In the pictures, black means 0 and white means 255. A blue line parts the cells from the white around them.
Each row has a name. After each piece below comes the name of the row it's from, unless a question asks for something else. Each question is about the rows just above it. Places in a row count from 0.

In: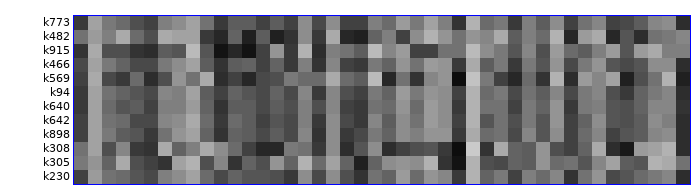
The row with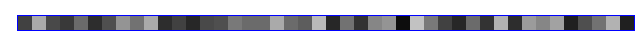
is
k569
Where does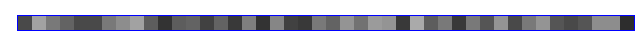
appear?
k466
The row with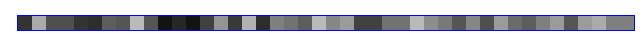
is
k915

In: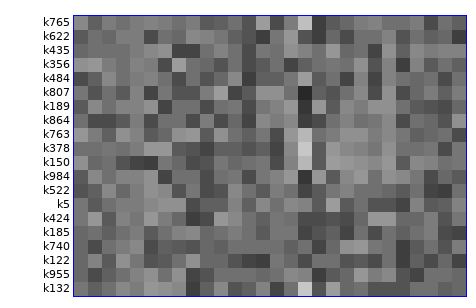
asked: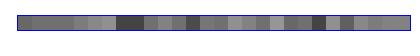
k435
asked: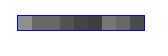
k122
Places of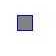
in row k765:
5 21
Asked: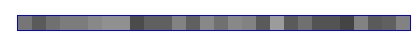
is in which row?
k5

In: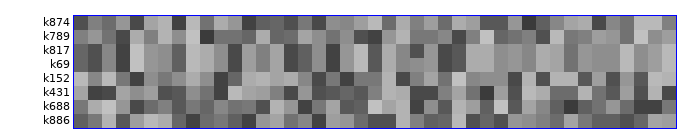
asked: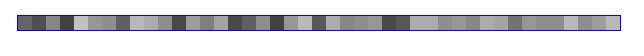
k69
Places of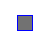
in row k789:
2 10 11 18 31 39
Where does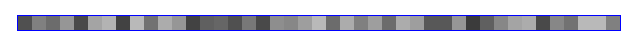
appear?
k874
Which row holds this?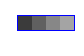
k874
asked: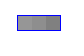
k886
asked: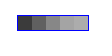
k874

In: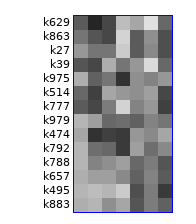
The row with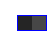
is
k629
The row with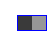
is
k474
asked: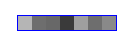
k792

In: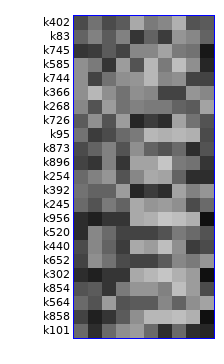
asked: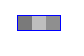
k585
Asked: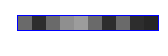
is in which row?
k101
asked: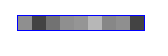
k744
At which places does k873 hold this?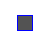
3 6 9
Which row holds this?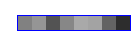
k254
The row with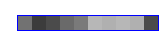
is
k95

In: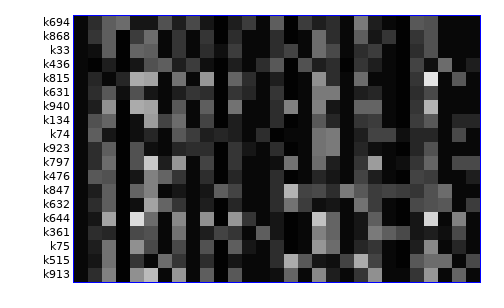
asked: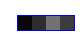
k632
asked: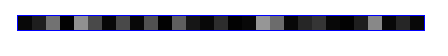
k75
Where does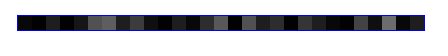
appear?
k436
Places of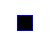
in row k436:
1 3 10 15 19 23
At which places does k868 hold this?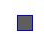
2 20
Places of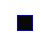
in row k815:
0 2 6 8 13 16 19 21 22 26 28

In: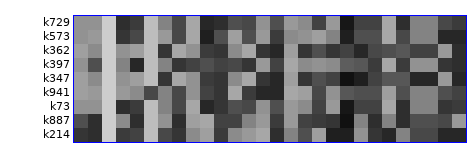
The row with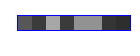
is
k397
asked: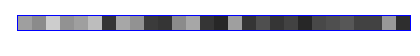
k362
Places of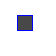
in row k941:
5 7 17

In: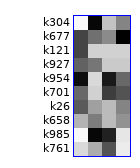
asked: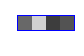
k701
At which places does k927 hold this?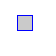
2 3
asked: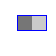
k927
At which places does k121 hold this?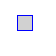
1 2 3
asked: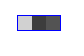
k701
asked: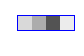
k761

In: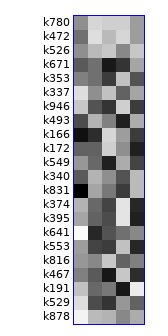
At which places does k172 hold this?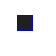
4
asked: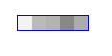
k878
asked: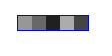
k549

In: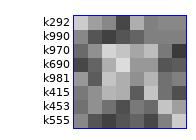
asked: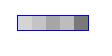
k970
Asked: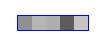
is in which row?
k415
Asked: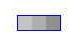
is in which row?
k981
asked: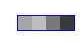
k970
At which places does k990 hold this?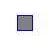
5 6 7
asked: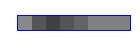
k990

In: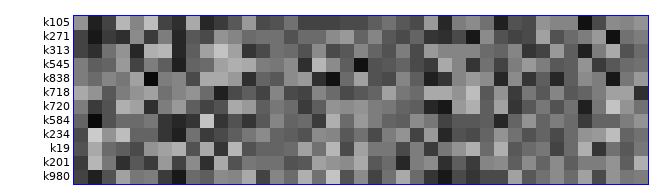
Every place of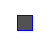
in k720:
2 10 34
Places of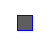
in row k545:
1 6 19 35
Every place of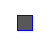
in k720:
32
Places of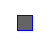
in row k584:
0 15 22 31 33 37 38
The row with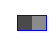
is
k105

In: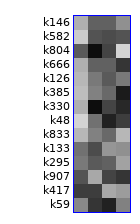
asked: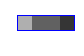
k666
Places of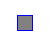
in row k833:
1
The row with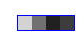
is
k48
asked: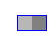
k833
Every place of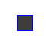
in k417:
0 1
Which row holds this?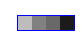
k385
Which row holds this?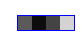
k804

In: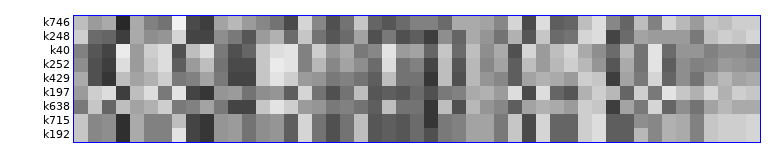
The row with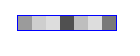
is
k40
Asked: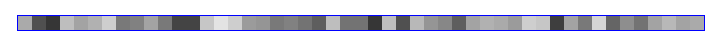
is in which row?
k429

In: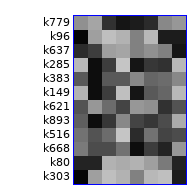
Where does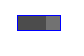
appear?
k668
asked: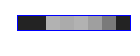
k80
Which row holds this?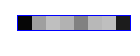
k303
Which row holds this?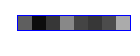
k893

